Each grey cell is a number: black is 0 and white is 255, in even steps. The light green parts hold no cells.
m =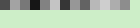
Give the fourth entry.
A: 22
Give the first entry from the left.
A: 76
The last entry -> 141
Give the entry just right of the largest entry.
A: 173

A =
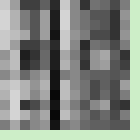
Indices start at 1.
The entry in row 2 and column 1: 212
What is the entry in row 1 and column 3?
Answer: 63
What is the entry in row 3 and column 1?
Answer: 212
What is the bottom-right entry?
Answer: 85
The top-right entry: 124
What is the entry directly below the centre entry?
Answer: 124
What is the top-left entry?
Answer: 201
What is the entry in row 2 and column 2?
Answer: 178
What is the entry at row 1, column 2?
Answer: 158
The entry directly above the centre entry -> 167
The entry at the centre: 178
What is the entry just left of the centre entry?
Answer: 30
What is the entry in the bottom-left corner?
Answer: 124
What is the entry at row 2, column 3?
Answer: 124

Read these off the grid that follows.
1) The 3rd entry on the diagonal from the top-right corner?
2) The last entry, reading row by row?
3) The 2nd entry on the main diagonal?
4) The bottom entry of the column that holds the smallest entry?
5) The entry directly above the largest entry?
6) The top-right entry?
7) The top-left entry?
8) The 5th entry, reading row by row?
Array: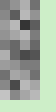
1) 184
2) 184
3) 93
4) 166
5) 136
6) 113
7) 124
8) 136

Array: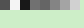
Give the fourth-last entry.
101
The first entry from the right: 209
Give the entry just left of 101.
113

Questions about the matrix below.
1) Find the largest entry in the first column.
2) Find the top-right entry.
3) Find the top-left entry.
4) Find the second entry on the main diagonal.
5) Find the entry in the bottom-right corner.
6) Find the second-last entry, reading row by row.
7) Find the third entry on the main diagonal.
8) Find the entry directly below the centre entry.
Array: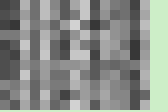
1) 134
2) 178
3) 67
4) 90
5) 178
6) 78
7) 178
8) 146

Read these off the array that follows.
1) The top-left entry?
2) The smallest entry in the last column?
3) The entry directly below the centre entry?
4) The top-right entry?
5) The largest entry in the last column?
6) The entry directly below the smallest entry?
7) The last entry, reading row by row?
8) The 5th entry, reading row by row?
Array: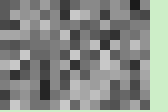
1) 91
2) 71
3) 49
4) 137
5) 178
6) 82
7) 91
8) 157

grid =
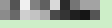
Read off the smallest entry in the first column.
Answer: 139
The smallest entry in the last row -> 21
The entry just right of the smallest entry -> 84
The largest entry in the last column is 163
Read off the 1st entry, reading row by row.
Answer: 151
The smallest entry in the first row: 42
